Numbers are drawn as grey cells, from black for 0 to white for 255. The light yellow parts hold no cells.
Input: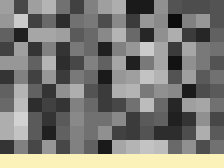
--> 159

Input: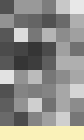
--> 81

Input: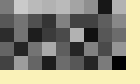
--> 123

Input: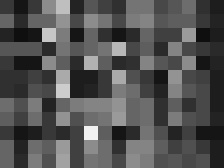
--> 56

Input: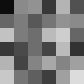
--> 13

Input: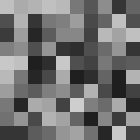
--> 192
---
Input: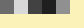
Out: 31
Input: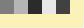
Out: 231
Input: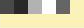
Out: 254
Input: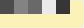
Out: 234
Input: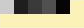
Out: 80
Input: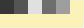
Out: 110
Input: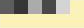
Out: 72
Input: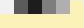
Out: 126
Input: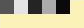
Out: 171
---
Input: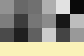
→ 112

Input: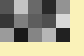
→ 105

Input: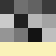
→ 98

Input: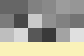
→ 129

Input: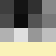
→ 48

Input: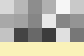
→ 141
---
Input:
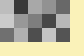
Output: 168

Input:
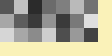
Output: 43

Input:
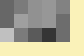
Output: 145

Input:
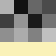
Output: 103

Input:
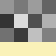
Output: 156

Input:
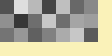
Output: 185

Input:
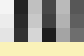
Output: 192

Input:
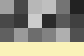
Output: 183
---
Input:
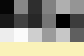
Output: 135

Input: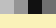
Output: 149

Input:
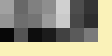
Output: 104

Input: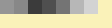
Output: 136

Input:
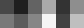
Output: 31

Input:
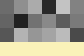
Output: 143
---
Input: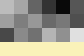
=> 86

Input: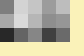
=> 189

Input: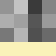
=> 132

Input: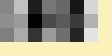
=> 214

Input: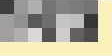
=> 116

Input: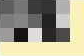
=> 176

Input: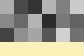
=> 203
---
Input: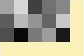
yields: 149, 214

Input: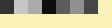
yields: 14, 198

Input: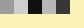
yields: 16, 206

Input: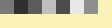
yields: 191, 231

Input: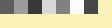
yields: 216, 251

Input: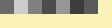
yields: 76, 205

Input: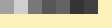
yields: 87, 207
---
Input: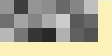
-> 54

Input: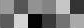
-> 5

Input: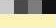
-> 124

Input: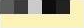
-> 202

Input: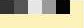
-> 231

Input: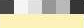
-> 224

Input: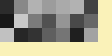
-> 51

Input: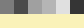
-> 160
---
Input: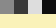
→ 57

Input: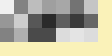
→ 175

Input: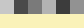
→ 74

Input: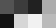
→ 214

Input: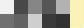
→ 98

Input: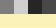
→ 206

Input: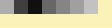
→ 63

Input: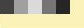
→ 160

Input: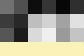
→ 27
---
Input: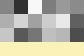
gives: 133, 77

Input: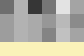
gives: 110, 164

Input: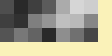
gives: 78, 70

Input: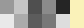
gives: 153, 221

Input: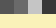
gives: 85, 56

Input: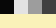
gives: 7, 64

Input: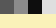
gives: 87, 223
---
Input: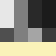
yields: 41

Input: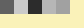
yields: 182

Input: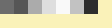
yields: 194

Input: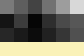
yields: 157

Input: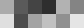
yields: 178

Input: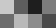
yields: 30
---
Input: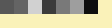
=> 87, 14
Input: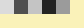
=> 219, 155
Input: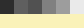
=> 45, 234
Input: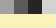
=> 161, 210
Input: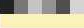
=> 35, 212
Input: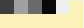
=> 62, 238
